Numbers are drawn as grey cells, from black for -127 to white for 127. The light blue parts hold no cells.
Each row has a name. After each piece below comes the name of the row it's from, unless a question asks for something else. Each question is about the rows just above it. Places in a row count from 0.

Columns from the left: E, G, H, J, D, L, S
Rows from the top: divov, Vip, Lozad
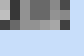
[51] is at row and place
divov, 0
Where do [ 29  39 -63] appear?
Lozad
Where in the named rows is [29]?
Lozad, 4
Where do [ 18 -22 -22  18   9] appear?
Vip
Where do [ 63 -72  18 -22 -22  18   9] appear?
Vip
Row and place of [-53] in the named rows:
divov, 6

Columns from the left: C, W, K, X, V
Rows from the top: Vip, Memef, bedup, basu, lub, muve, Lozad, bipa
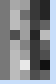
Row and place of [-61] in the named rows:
bedup, 3
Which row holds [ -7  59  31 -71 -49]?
muve
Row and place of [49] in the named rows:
lub, 1
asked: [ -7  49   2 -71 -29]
lub
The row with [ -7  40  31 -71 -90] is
Vip

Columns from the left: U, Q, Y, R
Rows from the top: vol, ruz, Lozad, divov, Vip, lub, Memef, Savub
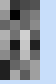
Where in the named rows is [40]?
Savub, 1
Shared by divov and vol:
[49]
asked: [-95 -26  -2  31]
Memef
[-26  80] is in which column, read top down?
Y

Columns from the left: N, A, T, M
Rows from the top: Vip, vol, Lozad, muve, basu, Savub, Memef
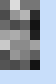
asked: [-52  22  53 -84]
vol
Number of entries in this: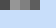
4
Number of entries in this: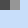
2

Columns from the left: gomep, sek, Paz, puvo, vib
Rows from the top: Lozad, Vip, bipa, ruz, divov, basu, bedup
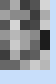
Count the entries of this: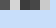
5
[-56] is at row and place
bipa, 3
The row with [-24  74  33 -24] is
divov
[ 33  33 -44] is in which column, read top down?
Paz

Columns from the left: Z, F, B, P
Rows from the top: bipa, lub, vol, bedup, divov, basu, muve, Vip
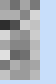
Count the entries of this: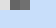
3
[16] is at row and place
bedup, 2

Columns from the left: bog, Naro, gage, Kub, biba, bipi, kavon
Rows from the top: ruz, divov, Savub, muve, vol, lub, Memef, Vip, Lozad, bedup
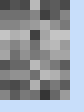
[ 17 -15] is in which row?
Vip
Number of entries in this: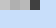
4
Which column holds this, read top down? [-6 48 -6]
bipi

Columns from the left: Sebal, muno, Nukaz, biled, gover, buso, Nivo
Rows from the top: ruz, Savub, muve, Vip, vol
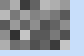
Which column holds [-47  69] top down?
Nivo
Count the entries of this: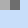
2
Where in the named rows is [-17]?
vol, 1
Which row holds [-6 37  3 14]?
Savub
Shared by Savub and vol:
[-6]

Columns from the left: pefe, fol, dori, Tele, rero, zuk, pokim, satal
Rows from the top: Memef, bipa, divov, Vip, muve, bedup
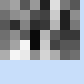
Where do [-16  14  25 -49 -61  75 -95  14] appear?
bipa
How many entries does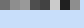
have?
8
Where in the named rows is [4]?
divov, 2
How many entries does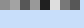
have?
8
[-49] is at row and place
bipa, 3

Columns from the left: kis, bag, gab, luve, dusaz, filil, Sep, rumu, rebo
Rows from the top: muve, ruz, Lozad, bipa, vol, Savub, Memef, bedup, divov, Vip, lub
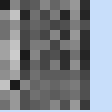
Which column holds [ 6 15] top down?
kis
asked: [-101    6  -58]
Savub
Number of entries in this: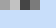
4
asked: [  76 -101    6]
Savub
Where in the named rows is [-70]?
lub, 8

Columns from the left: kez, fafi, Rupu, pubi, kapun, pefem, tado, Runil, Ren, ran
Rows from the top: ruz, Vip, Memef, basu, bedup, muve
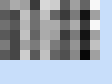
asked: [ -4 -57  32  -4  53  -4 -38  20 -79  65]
bedup
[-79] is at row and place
bedup, 8
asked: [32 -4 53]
bedup

